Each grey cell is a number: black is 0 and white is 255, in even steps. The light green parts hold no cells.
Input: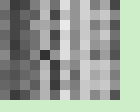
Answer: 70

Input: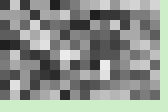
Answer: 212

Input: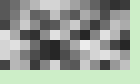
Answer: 58

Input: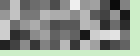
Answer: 130

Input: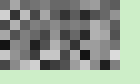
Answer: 92

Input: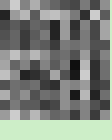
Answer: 143

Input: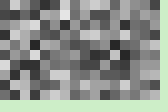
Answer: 70

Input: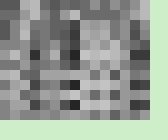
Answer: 185

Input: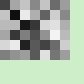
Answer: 157
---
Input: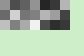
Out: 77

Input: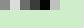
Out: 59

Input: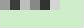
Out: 136

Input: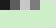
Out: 92

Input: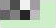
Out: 127

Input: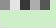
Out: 54

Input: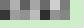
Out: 46
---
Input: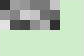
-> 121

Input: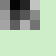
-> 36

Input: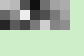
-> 162

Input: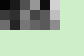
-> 14

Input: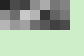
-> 119

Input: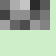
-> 42

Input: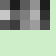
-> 146

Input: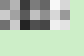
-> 248
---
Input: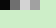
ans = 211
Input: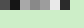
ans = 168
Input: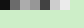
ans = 172
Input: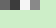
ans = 245
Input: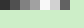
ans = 129
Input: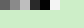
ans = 190
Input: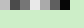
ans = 118
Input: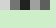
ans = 33
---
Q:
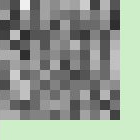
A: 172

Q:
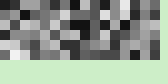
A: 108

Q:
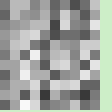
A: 100

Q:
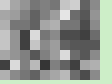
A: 176

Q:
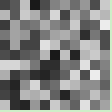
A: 192

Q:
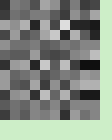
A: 60
